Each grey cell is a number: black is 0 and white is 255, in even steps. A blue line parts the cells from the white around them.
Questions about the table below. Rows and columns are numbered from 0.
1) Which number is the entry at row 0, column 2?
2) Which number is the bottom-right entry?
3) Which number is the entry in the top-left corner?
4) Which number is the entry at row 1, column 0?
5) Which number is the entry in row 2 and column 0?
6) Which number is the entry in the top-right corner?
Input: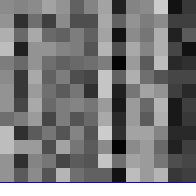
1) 139
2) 63
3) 139
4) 147
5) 175
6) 56

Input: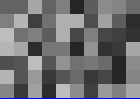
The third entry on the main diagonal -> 127
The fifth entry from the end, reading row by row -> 140
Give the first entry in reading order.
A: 99
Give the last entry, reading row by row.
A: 167
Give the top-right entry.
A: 106
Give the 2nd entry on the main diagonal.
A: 181
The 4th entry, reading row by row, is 99
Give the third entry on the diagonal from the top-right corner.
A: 70
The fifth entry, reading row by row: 127
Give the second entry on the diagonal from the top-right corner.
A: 93
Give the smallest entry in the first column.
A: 78
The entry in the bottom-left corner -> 133
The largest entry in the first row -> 167
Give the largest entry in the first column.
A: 189
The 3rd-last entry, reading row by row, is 153

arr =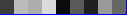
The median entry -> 103
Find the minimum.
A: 11

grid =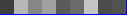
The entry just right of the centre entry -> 106
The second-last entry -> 75
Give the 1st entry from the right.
82
